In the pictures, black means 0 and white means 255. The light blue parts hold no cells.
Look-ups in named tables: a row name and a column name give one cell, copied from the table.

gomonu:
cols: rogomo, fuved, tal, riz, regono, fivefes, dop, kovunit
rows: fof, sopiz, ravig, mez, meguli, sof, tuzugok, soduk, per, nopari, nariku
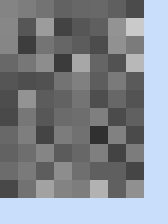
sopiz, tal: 156
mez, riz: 59
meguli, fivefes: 93
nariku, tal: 162
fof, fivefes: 104
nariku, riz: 131
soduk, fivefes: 48
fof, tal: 115
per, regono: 103

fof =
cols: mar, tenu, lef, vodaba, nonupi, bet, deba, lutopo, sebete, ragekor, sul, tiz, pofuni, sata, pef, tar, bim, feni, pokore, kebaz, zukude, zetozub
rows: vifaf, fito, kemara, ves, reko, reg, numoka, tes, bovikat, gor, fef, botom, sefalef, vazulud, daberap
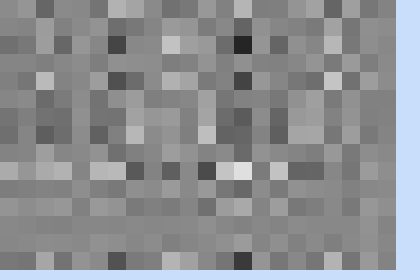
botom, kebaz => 121
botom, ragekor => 123
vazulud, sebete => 140
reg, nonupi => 140
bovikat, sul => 146
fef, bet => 128
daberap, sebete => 127
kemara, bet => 135
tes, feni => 166
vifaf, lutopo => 164
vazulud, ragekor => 128
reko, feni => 110
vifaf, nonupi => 136
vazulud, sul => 134
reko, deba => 80
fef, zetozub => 138
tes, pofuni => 99
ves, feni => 148
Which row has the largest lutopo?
tes

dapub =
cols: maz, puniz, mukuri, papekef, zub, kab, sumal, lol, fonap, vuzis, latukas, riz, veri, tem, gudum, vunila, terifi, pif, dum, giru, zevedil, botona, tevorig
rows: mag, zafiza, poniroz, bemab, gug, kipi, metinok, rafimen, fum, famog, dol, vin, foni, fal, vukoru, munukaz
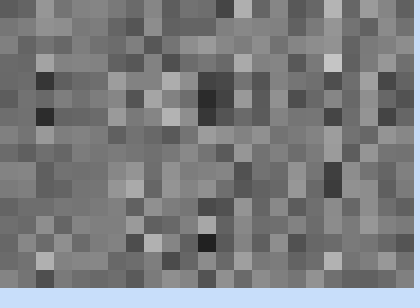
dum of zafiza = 149
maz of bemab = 106
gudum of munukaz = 140
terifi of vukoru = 99
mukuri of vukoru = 176
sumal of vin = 128
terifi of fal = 81
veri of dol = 111
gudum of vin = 101
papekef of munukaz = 122
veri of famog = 133
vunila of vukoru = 124
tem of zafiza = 136
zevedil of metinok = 148
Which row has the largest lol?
dol

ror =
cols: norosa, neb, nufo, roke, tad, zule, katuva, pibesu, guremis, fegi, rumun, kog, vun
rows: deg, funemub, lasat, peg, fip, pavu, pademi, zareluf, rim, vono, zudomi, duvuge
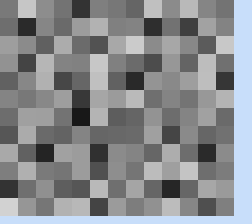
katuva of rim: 139
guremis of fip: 148
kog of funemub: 162
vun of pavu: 180
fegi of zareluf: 69
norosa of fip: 97
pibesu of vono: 117
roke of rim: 161
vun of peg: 112
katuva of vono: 142
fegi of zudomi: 38
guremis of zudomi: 102
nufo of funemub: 134
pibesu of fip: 41
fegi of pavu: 132
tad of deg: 51
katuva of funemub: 128
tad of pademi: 24
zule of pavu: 166
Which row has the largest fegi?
duvuge

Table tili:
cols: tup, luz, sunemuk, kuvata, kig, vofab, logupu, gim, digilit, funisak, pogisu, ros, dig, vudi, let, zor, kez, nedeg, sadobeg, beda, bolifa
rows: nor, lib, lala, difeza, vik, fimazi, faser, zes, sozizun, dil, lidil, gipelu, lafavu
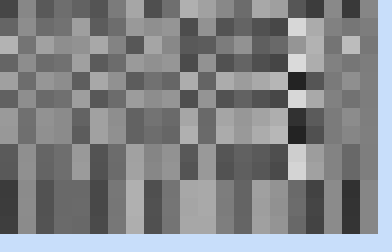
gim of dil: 162
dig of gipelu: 124
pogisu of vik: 173
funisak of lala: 136
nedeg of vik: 85
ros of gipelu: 169
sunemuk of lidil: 82
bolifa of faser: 126
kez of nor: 86
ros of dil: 153
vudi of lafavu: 101
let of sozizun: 90

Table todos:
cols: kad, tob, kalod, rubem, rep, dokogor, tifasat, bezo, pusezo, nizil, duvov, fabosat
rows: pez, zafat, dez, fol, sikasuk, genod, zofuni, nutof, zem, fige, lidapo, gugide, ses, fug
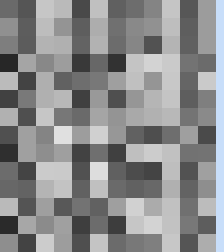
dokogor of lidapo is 192
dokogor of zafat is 173
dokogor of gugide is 97
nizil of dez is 180
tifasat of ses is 61
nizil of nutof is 110
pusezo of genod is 181
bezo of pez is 109
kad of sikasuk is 187
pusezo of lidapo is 104
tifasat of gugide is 159
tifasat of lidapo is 106
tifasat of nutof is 151
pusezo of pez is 132
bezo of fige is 76
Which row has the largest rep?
nutof

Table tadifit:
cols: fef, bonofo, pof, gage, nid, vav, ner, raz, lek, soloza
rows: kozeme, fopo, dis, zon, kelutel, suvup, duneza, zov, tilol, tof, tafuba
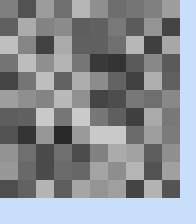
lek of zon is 136
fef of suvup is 158
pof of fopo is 131
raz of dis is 183
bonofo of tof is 105
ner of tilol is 171
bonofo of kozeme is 82
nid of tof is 103
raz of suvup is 120
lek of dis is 64
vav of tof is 164
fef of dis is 191
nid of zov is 154
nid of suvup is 144

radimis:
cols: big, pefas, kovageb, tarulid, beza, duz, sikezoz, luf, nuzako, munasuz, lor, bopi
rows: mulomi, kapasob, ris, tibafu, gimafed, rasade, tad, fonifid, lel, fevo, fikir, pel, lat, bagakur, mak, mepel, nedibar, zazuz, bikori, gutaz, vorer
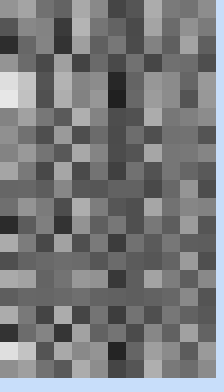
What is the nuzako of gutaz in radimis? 159
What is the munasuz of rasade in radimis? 140
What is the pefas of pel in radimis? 148
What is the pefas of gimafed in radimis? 196
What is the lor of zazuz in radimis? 98
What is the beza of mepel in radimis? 152

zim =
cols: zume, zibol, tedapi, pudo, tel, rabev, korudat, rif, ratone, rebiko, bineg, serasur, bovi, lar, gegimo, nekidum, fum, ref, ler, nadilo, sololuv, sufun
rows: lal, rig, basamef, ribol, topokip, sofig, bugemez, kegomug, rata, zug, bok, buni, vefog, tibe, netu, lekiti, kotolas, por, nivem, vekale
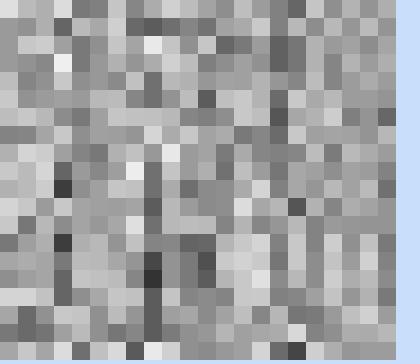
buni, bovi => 142
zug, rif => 237
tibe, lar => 200
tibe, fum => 200
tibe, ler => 205
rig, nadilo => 150
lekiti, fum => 184
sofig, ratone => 112
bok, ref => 150
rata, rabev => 120
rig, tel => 186
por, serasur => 139
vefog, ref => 131
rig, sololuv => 186
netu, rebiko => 147
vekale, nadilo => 150
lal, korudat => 197
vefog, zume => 200

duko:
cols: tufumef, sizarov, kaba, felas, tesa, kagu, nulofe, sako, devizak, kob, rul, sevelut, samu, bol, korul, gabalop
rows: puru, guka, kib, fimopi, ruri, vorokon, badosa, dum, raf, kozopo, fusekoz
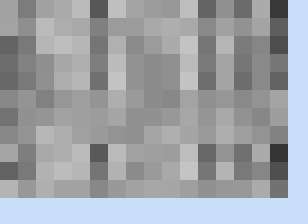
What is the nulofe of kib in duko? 176
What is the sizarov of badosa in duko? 145
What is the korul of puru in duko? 171
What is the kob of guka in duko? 174
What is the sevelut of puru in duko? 100
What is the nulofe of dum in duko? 147
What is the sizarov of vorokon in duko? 148
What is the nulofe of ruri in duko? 195
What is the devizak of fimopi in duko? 140
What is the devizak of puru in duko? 156
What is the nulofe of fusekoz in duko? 153
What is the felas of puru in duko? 171
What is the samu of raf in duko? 147
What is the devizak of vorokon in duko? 140
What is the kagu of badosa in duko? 156
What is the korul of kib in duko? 134
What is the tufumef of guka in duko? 163

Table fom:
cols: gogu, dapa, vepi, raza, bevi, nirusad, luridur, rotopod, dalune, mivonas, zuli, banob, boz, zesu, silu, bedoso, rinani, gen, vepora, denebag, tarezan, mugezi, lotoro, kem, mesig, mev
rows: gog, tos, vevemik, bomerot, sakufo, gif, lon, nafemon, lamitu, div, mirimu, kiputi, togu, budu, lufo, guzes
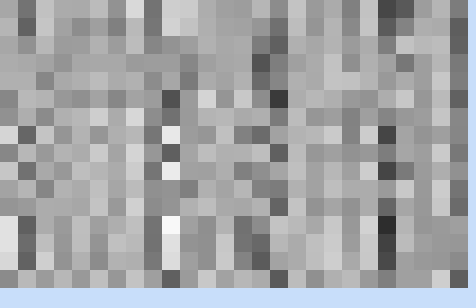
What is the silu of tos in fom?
150
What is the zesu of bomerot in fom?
169
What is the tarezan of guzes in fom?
153
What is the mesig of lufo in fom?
151
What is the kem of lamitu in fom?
158
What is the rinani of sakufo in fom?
176
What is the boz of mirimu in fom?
164
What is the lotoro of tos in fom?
131
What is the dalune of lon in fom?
141
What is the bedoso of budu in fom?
183
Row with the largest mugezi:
gif

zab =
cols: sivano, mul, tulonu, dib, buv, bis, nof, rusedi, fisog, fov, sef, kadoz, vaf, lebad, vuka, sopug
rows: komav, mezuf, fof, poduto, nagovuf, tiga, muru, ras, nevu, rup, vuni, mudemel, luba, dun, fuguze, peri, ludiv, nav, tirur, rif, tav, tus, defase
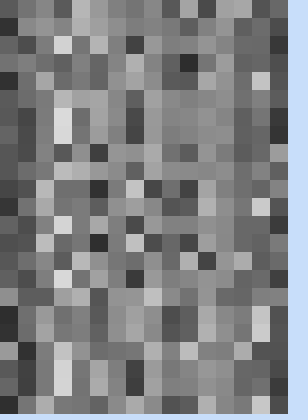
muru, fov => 132
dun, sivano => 79
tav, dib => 211
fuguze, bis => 144
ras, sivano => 100
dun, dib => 105
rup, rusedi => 96
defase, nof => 138
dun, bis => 47
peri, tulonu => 126
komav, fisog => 135
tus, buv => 115
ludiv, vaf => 105
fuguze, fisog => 143
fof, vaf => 132
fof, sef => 130
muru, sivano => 88
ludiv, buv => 176
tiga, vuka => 128
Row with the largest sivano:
rif

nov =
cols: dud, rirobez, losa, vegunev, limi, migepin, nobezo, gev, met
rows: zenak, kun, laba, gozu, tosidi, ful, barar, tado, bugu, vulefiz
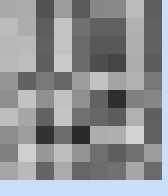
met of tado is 96
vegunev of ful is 194
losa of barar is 98
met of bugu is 155
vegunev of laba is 195
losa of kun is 93
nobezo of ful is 46
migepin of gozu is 78
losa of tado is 50
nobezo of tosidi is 164

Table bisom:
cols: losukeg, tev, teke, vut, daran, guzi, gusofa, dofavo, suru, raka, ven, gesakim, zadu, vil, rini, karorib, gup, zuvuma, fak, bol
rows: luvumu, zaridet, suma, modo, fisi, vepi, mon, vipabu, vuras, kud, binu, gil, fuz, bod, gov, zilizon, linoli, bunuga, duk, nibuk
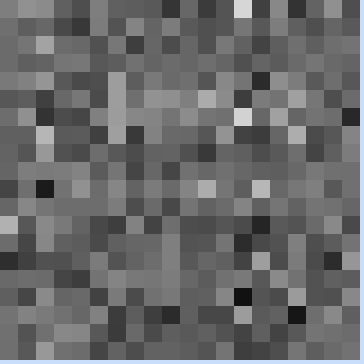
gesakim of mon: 116
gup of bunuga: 22
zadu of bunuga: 71
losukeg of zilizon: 105
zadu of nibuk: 116
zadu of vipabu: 147
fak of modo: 105
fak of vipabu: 87
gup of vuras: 110
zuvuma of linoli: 82
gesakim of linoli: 96
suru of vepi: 146
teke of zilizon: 107
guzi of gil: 109
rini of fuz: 37
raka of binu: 106
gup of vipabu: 173
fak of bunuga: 137
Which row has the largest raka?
vepi

